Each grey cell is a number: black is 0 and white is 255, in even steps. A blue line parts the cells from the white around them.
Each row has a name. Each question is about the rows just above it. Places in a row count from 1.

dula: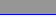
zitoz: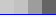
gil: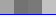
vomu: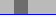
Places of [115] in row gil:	2
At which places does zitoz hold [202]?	1
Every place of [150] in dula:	1 2 3 4
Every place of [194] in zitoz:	2
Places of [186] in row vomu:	1 3 4
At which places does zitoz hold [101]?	4

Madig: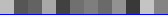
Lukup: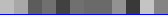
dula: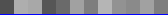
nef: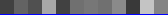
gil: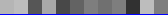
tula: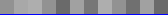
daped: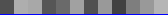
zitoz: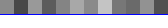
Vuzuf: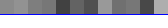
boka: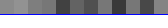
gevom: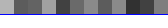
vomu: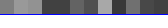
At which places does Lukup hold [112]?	4 6
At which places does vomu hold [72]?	11
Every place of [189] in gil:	2 11
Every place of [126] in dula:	7 12
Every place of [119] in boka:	4 8 10
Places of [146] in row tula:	1 4 9
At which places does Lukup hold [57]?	10

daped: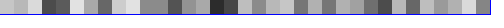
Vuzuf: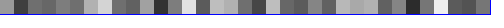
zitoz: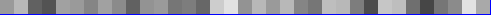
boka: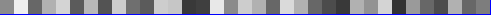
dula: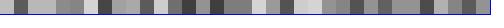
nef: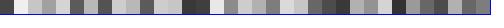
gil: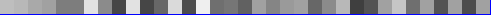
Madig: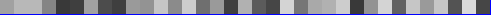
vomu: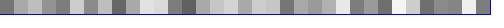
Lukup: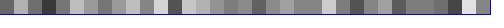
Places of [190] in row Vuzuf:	16 20
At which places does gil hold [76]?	14 34
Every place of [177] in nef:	19 26 33
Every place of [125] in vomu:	5 13 26 35
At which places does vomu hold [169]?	2 10 15 18 22
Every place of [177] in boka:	4 19 22 26 33
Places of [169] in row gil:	3

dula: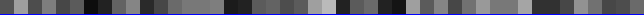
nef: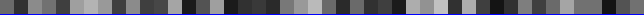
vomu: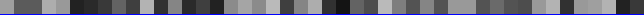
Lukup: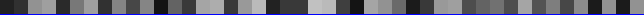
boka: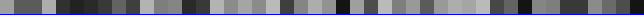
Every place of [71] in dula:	5 12 33 41 44
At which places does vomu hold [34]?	6 16 45
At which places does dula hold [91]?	6 19 22 26 31
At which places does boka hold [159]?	1 26
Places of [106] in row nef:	1 24 26 40
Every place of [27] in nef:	14 17 29
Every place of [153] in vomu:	5 33 34 39 42

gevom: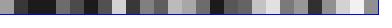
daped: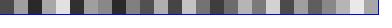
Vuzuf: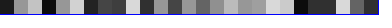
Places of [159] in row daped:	2 7 22
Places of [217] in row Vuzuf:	10 20 25
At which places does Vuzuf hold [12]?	4 22
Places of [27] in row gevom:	3 4 7 16
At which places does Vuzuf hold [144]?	16
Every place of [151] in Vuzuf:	2 5 12 14 18

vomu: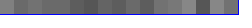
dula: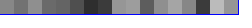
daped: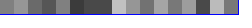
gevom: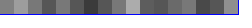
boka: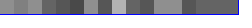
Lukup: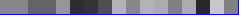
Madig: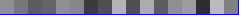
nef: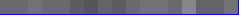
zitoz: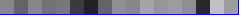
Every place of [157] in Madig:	14
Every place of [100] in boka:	4 10 15 16 17
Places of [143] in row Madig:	1 5 13
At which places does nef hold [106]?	1 2 4 5 10 13
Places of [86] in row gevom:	4 6 8 12 16
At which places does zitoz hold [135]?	1 3 10

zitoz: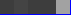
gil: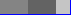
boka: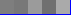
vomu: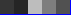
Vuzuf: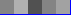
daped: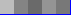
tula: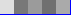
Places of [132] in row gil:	1 2
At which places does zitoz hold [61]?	1 3 4
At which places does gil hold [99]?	3 4

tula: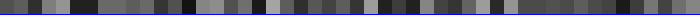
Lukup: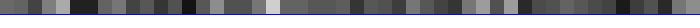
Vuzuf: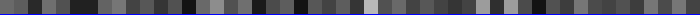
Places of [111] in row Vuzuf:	4 18
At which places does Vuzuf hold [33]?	6 7
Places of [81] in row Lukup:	13 17 18 28 36 40 47
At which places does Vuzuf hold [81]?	5 13 17 28 40 45
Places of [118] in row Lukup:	9 19 30 34 49

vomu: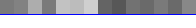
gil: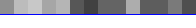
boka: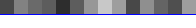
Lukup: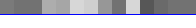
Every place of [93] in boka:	4 6
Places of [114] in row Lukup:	2 3 9 13 14

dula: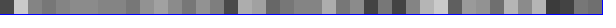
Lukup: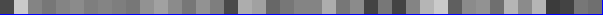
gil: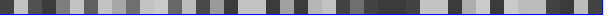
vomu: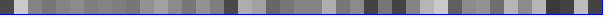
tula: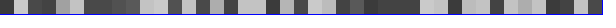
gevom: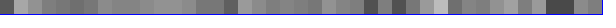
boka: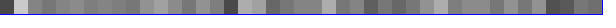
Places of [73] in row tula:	3 7 8 15 22 43
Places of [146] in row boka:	11 15 31 37 39

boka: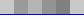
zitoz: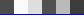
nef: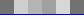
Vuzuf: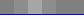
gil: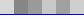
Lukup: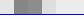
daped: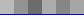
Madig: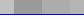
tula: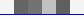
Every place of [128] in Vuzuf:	1 5 6
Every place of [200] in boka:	1 6
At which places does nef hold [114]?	1 6
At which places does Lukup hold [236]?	5 6

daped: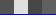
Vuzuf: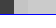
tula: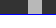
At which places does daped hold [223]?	2
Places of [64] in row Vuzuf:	1
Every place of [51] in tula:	1 2 4
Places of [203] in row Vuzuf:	3 4

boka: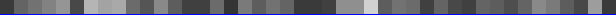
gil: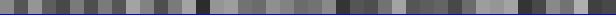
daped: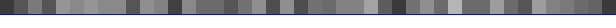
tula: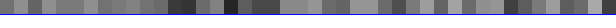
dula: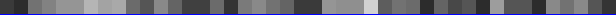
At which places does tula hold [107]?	12 15 24 28 34 42
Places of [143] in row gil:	20
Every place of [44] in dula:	2 31 35 39
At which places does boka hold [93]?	13 19 28 36 41
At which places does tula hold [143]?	2 4 7 35
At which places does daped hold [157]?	36 39
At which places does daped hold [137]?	6 8 9 14

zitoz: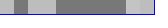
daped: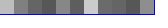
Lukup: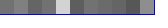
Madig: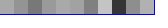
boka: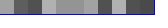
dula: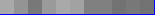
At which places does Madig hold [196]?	8
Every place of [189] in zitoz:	1 3 4 11
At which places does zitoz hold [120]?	2 5 6 7 8 9
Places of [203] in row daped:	7
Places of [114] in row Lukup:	1 4 7
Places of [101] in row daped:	3 9

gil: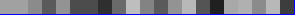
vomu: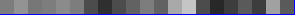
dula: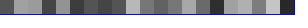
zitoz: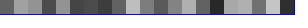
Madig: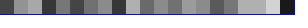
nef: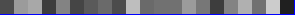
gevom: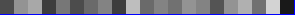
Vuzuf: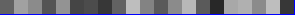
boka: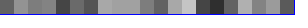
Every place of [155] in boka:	20
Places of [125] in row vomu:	1 4 6 11
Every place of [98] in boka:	1 12 17
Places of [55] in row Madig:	4 9
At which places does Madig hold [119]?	5 17
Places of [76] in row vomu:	7 9 15

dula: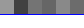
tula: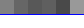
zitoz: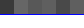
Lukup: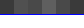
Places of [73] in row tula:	5
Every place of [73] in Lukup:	3 5
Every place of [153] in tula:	6

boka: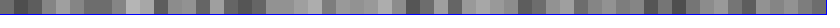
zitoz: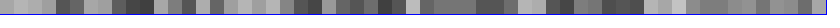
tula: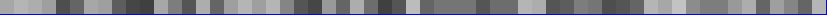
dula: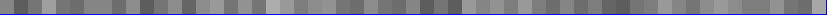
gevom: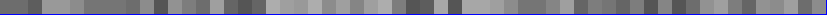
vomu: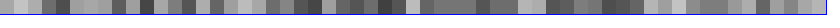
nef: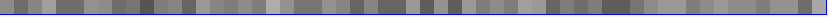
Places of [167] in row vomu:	1 7 12 19 58
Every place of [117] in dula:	3 5 12 17 19 25 28 32 46 50 57
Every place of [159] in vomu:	6 8 10 17 24 48 56
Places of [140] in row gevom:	6 11 24 37 56 59
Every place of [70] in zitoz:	10 23 41

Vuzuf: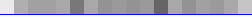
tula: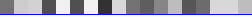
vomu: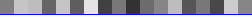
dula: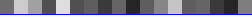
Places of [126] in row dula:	18
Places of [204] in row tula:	2
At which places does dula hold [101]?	9 15
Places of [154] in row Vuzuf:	9 11 16
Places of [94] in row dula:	7 11 14
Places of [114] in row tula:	1 10
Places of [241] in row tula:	5 7

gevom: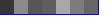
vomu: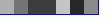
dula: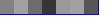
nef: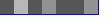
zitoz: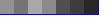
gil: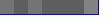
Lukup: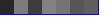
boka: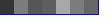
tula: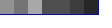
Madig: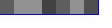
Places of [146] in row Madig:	2 3 6
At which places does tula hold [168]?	3
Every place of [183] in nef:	2
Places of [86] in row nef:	1 3 5 6
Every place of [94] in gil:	2 4 5 6
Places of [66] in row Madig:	4

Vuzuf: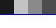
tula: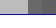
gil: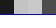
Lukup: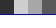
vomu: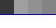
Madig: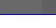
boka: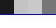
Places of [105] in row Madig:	1 2 3
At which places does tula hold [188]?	1 2

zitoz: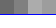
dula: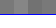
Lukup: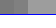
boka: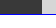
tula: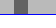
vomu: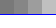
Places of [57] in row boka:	1 2 3
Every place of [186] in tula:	1 3 4

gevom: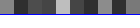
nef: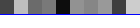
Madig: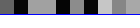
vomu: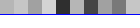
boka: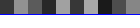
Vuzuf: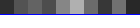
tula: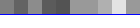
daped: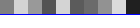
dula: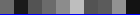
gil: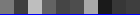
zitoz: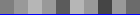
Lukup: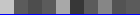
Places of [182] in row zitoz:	3 6
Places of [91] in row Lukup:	2 4 7 10
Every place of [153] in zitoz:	2 4 7 9
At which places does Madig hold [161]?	3 4

